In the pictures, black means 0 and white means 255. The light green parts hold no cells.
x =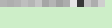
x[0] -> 179
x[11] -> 55
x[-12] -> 190
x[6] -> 165
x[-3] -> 195

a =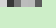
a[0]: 212
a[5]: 91
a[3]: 188
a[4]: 186

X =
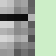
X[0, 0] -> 204
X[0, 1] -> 192
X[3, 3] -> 165
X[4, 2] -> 138
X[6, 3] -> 136
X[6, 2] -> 124
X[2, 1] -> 17
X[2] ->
[22, 17, 14, 13, 181]
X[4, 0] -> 178
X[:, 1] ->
[192, 176, 17, 209, 168, 205, 167, 155]
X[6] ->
[176, 167, 124, 136, 123]
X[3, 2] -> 143

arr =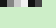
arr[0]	22
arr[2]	204
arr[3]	240
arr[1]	133

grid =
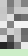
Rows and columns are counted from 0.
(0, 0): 202
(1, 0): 198
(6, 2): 120
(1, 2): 201
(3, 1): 132
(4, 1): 209
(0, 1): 124
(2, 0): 201
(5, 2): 198

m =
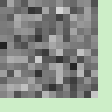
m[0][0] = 85
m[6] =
[34, 141, 96, 80, 129, 146, 137, 166, 148, 137, 123, 121, 114, 134]
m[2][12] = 158
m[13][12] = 69
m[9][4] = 155
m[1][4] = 53
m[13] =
[132, 151, 82, 115, 123, 85, 180, 145, 107, 119, 84, 130, 69, 197]
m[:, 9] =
[113, 178, 100, 98, 90, 82, 137, 105, 82, 123, 135, 85, 136, 119]
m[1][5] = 65
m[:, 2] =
[119, 103, 172, 164, 143, 75, 96, 136, 166, 120, 177, 136, 164, 82]
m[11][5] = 114
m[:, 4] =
[147, 53, 155, 121, 144, 93, 129, 115, 99, 155, 115, 163, 140, 123]
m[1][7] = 107
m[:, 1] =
[165, 126, 93, 128, 118, 128, 141, 137, 174, 132, 84, 135, 174, 151]
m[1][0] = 126
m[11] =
[100, 135, 136, 139, 163, 114, 123, 110, 180, 85, 61, 103, 144, 107]
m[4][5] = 80
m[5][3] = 118
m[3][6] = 112
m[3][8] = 131
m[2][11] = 140
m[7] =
[113, 137, 136, 125, 115, 82, 59, 137, 182, 105, 103, 193, 158, 103]
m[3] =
[123, 128, 164, 134, 121, 105, 112, 102, 131, 98, 131, 152, 146, 114]
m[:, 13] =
[80, 108, 119, 114, 102, 141, 134, 103, 144, 115, 162, 107, 85, 197]
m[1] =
[126, 126, 103, 116, 53, 65, 165, 107, 213, 178, 83, 102, 160, 108]

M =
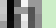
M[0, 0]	194
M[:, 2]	[88, 153, 88, 90]
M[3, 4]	87
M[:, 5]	[153, 153, 142, 142]
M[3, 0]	153

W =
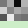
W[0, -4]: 120
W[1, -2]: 170
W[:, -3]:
[170, 133, 234]

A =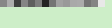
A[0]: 135
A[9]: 153
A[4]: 94
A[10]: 169

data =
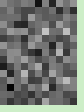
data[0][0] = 136
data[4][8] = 108
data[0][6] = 129
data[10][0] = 144
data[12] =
[94, 4, 110, 76, 130, 109, 164, 41, 102, 123, 129]
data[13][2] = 72
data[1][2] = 91
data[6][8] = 140
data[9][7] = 126
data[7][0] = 104
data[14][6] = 164
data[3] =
[141, 98, 42, 37, 101, 115, 126, 78, 155, 115, 95]
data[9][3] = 77
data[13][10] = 82
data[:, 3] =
[125, 71, 71, 37, 145, 48, 78, 87, 160, 77, 181, 137, 76, 81, 62]
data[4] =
[103, 153, 138, 145, 79, 111, 195, 112, 108, 189, 97]
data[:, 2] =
[105, 91, 109, 42, 138, 100, 119, 141, 126, 122, 106, 106, 110, 72, 80]
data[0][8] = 147
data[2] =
[107, 110, 109, 71, 155, 109, 91, 96, 90, 130, 111]
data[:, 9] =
[115, 101, 130, 115, 189, 82, 78, 56, 140, 86, 81, 186, 123, 73, 92]
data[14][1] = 54
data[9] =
[27, 75, 122, 77, 125, 167, 59, 126, 115, 86, 106]
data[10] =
[144, 36, 106, 181, 78, 125, 71, 163, 116, 81, 79]
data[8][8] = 75
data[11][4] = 62
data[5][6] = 82
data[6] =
[148, 110, 119, 78, 153, 117, 115, 36, 140, 78, 97]
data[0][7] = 36
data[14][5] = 66

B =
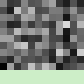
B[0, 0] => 131
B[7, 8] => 201
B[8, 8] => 108
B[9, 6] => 188
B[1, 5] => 74
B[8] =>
[72, 42, 129, 80, 85, 72, 92, 32, 108, 35, 67, 41]
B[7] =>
[133, 119, 97, 130, 89, 116, 78, 42, 201, 134, 26, 204]
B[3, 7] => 53
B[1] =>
[77, 29, 193, 123, 180, 74, 80, 123, 122, 82, 145, 82]
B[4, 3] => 141
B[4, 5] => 137
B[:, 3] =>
[133, 123, 164, 114, 141, 40, 198, 130, 80, 99]
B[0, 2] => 61
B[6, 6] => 137
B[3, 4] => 59
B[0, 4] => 83
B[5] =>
[161, 160, 89, 40, 58, 52, 130, 73, 70, 17, 149, 101]
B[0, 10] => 82
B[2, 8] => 111
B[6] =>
[87, 124, 177, 198, 67, 153, 137, 82, 127, 53, 77, 124]
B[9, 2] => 52
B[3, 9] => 215
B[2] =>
[128, 118, 80, 164, 151, 96, 154, 108, 111, 21, 110, 138]
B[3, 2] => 42
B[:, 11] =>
[36, 82, 138, 181, 105, 101, 124, 204, 41, 104]
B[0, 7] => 161
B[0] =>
[131, 54, 61, 133, 83, 89, 135, 161, 55, 30, 82, 36]
